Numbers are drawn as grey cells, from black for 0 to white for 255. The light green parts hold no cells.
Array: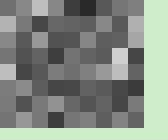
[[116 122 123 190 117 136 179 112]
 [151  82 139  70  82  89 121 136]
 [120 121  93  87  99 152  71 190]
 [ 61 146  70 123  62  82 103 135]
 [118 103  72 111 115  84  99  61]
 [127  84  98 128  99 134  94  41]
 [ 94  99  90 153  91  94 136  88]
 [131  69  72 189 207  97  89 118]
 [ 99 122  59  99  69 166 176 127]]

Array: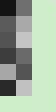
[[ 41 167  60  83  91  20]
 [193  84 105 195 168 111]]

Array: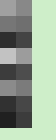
[[ 32  49 139  60 194  46 118 160]
 [ 60  71 123  77 156  68 111 136]]

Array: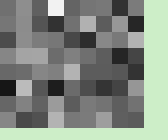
[[134 102  22 104 134  76 118 112]
 [ 73 130 187 108 164 141 140 142]
 [ 81  98  86 134 165 124  84  96]
 [179 155  29 128 108 119  50 242]
 [120  92 107 179 128  72 113 100]
 [123 122  77  92 111  45 177 117]
 [158 115  52  92  93 136  92 120]
 [ 95  94  68  87  37 121 151  50]
 [ 91 114 150  51  69 178  38 123]]

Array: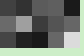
[[ 69 106  65]
 [ 33 159  50]
 [ 25  60  91]
 [103  84  95]
 [219 102  26]]

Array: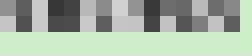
[[197 145]
 [ 81  95]
 [201 201]
 [ 73  55]
 [ 76  67]
 [201 183]
 [ 94 139]
 [197 208]
 [196 146]
 [ 68  56]
 [192 110]
 [ 85 104]
 [126 187]
 [192 109]
 [ 93 135]]

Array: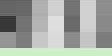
[[149  55 101]
 [125 114 104]
 [199 180 176]
 [218 221 207]
 [138 105 114]
 [196 207 207]
 [124 137 141]]

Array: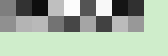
[[145 127]
 [180  50]
 [185  14]
 [115 191]
 [ 69 251]
 [165  84]
 [ 64 249]
 [187  21]
 [152  49]]

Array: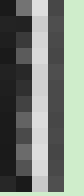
[[ 38  27  26  27  27  29  31  33  26  30  36  26]
 [ 26  82 107  74  99  66  49  41  91  58  34 115]
 [200 218 221 216 220 214 209 207 218 213 204 222]
 [ 79  72  70  74  71  74  75  77  71  74  77  71]]
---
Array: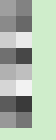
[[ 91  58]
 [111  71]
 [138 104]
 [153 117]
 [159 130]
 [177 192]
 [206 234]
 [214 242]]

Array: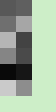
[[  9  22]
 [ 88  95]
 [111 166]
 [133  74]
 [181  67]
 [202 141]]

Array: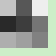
[[ 41  61 117]
 [174 159 129]
 [196  87 238]]

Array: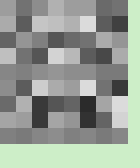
[[100 149 128  85 106 114 171 149]
 [106 177  57  85 100  43 165 219]
 [128 122 134 141 128 134 122 134]
 [134 128 141 149 141 141 122 122]
 [141  92 205 171 157 219 114  57]
 [157 114 141 177 157 157 106 114]
 [165 157  57 165 149  50 100 211]
 [171  92 197 191 177 219  92  64]
 [191 114  85 211 184  92  72 171]]

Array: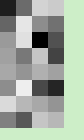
[[ 30 107 211 203]
 [101 230 141 113]
 [128  87 197 183]
 [141 238  73  37]
 [154 224   0  81]
 [161 120 197  67]
 [168 148 176 161]
 [218 183 168 148]]

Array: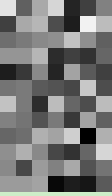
[[ 29  56 137  36 163  90  64]
 [ 64 169 182  77  29 242 188]
 [102 110 176 163 207   0 176]
 [110 122 137 143 194 143  96]
 [116 122  90  83  71 200  77]
 [129 116  83 122  56 163  96]
 [137  71 155 129 169  83 116]
 [143 176 137  71  50 102 214]
 [149 149 182  44  64  50 102]
 [155 155 163   8  29  22  90]
 [194 122  44 188 102  77 188]
 [227  96 169 214  36  64 129]]

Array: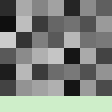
[[ 15 190  59 102 114  81 154]
 [ 29 184  59 108 121  81 147]
 [ 44 170 133 162  37 139  95]
 [ 67 147 162 176  21 154  75]
 [ 89 139 176 197  21 170  67]
 [204  52 127  89 184 114 121]]
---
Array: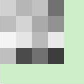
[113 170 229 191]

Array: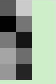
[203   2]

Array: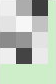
[ 62 247 139]

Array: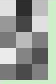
[189  69 121]

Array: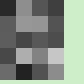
[ 63 149  70  72]

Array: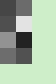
[107  79]
